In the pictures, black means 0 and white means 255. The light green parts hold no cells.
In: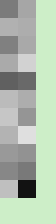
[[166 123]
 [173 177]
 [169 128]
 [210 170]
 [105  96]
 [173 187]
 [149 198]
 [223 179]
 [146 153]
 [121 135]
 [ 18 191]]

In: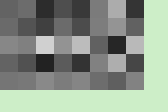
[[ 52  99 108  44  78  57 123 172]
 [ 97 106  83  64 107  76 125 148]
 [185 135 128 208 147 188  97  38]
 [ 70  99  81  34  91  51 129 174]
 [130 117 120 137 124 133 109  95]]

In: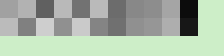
[[ 12 161 178  96 185 114 186 108 136 141 165]
 [ 23 187 128 206 144 202 132 112 144 150 174]]

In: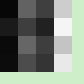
[[205   7  98  63]
 [245  26  62  33]
 [196  10 102  62]
 [233  12  76  52]]

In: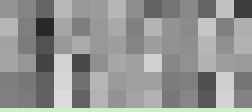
[[ 60 148 132 100 184 152 156 182 142  99 116 136 100 194]
 [175 181 127  40 166 126 152 169 129 179 147 139 198 128]
 [178 162 124  82 153 170 152 158 133 158 145 142 182 144]
 [154 165 150  68 210  72 144 167 160 208 135 145 178 157]
 [117 126 119  96 214 113 181 155 159 159 124 127  79 206]
 [130 127 123  97 219  99 179 147 163 178 120 134  88 210]]

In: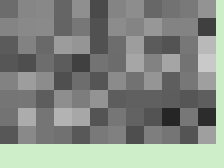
[[147 108 134 136 101 143  74 132 141 103 114 121]
 [ 63 132 137 138 100 119  81 140 132 151 131 131]
 [185  91 130 105 156 149  81 109 157  91  83 119]
 [201  86  78 109  92  64 115 108 166 130 165 115]
 [159 130 157 140  79 109  85 139 114 149  94 119]
 [ 94 117 118  93 142 125 147  93  96  96  93  86]
 [ 44 115 172 117 179 167  84 118  98  83  37 119]
 [159  87 137 117 113  88 121 128  78 126 117  84]]
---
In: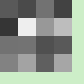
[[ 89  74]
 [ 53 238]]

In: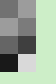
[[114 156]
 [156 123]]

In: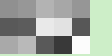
[[144 151]
 [ 89  92]]

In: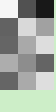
[[246  81]
 [ 98 217]]

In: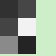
[[ 49  70]
 [ 68 242]]

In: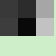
[[57 44]
 [61  9]]

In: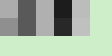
[[172  89]
 [143  89]]

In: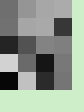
[[111 149]
 [113 166]]

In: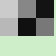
[[203 135]
 [184  16]]
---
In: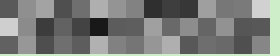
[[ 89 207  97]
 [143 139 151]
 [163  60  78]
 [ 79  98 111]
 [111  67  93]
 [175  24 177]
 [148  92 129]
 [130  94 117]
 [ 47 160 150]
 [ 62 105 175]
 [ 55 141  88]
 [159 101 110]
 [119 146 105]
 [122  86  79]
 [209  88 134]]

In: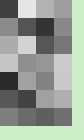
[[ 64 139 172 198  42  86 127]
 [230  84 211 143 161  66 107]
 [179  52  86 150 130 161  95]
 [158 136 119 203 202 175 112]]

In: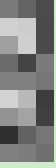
[[123 208 160 108 128 211 146  48 128]
 [ 99 205 207  68 128 185 163  98 125]
 [ 75  73  74 123 118  60  64 118 112]]

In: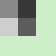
[[137 206]
 [ 55  92]]

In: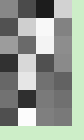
[[135  81 156  49 103 114  79]
 [ 75 207 106 216 230  47 252]
 [ 28 248 243  80 113 122 127]
 [210 130 141 138  98 112 121]]

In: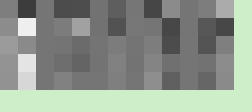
[[126 140 155 147 146]
 [ 60 239 138 228 215]
 [117 117 117 117 117]
 [ 76 124 116 110 129]
 [ 77 161 107 100 117]
 [114 114 116 115 117]
 [ 94  82 124 129 127]
 [118 119 116 115 117]
 [ 70 117 125 132 142]
 [139  71  76 112  96]
 [117 117 117 117 117]
 [125  87  84 114 102]
 [171  71 127 140 138]]
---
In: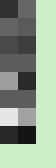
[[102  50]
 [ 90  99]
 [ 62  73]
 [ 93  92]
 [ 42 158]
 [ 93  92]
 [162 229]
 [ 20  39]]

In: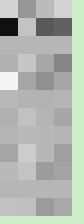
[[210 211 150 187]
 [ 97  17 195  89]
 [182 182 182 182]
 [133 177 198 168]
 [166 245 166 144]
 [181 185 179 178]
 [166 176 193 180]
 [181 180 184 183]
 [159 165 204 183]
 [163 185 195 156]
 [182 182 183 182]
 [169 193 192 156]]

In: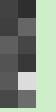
[[ 46  66]
 [102  63]
 [ 70  95]
 [ 56  83]
 [220  89]
 [108  72]]

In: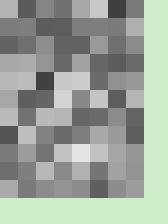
[[123 179  91 133 113 168 199  64]
 [176 124 126  92  93 126 126 123]
 [139  99 111 142  98  98 153 111]
 [107 168 171 148 104 163 102  92]
 [152 184 187  65 200 204 107 144]
 [181 167  95 101 211 136 196  93]
 [100 186 114 185 181 103 107 139]
 [ 94  84 190 130 106 126 167 153]
 [150 122 156 115 194 228 194 165]
 [147 110 127 183 137 177 117 162]
 [156 169 122 139 147 141  95 141]]

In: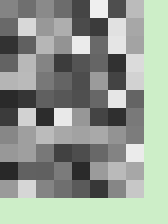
[[187 132 111 138 108  69 239  78]
 [167 105 216 152 174  75  59 225]
 [163  50  96 182 147 235 105 229]
 [219  99 184 132  60  84 101  49]
 [210 181 186 120 100  77 155  67]
 [100  42  53  96  87  79 103 230]
 [121  59 210  44 233 151  68  47]
 [124 135 159 187 168 162 169 147]
 [235 152 159 120  65  77 104 131]
 [167  40  97  96 123  42 155 186]
 [199 154 214 132 111  90  55 134]]

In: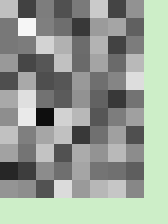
[[146 192  65 125  80 122 202  68]
 [ 96 120 246 127 110  56 155 165]
 [124 120 124 211 177 108 179  66]
 [185 153  70  86 193 106 164 106]
 [221  78 169  78  86 153 111 133]
 [115 169 223 114  91 146  98  56]
 [160 142 234  14 210 184  86 125]
 [ 79 193 127 166 193  56 112 160]
 [140 162 116 195  81 171 147 185]
 [ 94  38  61 140 111 165 116 112]
 [135 148 141  82 219 154 183 198]]
